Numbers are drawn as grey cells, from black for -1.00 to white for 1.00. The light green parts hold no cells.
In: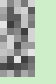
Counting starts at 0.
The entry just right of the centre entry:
-0.16
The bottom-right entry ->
0.07
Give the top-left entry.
0.66
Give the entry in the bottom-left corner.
0.20
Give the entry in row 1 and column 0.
0.32
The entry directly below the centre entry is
-0.41
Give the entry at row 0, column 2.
0.43
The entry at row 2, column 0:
0.20
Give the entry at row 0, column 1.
0.07
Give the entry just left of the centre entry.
0.66
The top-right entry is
0.66
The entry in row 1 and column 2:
0.53

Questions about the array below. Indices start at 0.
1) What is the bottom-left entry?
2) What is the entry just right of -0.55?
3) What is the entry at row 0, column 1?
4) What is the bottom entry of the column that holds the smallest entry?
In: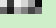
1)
-0.22
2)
0.90
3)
-0.55
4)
-0.12

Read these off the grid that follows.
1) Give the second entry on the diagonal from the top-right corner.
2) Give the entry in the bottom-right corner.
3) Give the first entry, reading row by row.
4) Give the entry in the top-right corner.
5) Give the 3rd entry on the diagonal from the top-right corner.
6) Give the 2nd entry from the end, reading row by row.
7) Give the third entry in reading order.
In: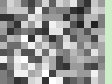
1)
0.66
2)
0.31
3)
0.10
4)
0.21
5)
0.44
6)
0.66
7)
0.44

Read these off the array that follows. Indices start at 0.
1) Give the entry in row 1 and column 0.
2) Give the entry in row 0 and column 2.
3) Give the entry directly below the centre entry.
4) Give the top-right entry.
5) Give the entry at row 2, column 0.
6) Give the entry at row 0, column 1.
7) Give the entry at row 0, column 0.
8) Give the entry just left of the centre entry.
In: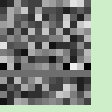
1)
-0.49
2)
0.23
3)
-0.37
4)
-0.27
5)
-0.27
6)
-0.62
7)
-0.75
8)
0.10

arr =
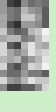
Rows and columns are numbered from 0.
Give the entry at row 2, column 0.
0.30
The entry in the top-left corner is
0.20
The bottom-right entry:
0.67
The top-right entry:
-0.15
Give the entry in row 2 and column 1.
-0.04
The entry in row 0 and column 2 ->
-0.62
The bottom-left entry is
0.09
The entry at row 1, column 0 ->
0.20
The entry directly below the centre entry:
0.30
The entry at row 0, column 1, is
-0.49

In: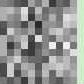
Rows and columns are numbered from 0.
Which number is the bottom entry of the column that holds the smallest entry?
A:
-0.41
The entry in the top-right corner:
0.26
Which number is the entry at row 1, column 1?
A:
0.47
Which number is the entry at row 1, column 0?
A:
0.37
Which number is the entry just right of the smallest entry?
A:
0.16
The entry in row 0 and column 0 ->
0.03
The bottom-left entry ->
-0.07
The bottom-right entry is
0.16
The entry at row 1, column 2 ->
0.16
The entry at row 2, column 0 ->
0.37
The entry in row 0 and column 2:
-0.30
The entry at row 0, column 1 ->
-0.07
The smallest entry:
-0.67
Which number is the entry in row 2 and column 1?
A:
0.16
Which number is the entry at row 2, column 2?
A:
0.03
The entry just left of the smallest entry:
0.16

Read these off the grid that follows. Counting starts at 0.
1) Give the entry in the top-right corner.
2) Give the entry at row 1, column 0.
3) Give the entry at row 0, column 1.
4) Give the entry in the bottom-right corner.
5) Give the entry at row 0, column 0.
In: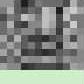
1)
-0.05
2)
-0.05
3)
0.16
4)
0.16
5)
0.16
